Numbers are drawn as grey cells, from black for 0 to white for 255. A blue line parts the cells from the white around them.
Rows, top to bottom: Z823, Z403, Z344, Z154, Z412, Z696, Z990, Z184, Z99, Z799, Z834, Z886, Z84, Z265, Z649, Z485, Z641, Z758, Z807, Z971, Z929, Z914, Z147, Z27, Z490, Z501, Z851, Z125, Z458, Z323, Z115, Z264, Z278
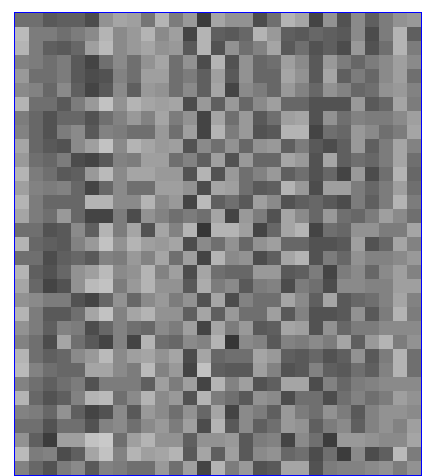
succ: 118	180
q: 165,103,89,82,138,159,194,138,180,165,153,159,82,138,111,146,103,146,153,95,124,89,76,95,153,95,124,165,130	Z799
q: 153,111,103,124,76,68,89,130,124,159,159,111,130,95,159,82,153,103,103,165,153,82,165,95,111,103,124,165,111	Z834
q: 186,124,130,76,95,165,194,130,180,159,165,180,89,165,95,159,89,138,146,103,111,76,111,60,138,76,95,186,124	Z264
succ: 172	124

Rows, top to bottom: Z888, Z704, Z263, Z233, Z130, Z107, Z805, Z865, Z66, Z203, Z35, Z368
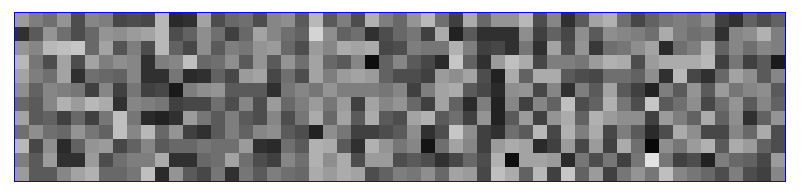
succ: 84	126
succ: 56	111
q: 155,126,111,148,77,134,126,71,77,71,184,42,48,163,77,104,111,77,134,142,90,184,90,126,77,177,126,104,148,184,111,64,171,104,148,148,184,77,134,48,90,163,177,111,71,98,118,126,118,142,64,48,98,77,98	Z888

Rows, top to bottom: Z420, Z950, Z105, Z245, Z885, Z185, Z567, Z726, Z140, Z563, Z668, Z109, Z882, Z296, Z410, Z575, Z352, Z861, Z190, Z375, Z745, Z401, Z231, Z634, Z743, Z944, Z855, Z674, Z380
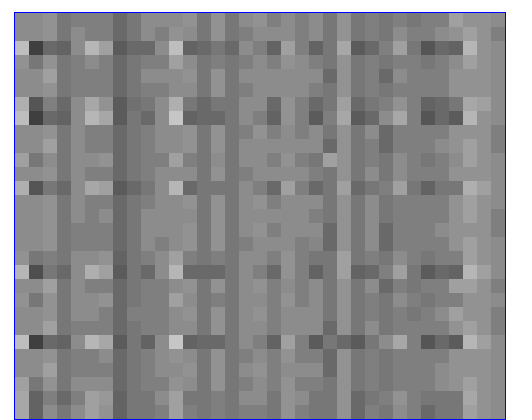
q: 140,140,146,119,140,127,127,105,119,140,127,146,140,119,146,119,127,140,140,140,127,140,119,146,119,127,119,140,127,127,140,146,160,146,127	Z950
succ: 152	99
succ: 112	119
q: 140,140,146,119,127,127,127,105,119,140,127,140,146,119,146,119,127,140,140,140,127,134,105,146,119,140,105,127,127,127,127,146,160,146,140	Z352
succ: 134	105

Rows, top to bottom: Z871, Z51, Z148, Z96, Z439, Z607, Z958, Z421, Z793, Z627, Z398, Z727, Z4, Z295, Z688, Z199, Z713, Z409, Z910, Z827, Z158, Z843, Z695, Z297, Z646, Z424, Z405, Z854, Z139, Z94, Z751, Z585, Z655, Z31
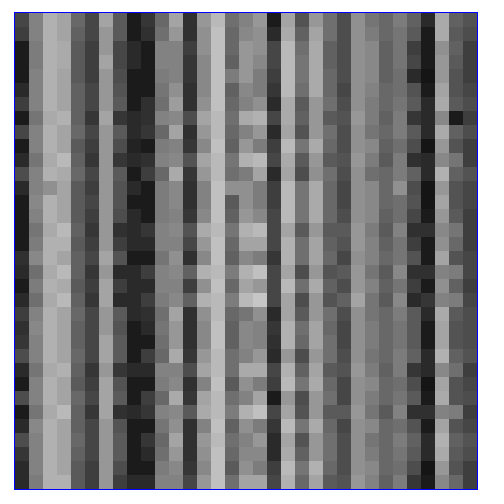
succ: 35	27
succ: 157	48
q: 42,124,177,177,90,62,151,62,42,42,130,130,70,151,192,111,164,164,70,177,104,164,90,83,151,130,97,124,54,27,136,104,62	Z31
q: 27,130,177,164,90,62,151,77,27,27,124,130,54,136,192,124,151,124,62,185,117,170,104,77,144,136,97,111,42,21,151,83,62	Z439

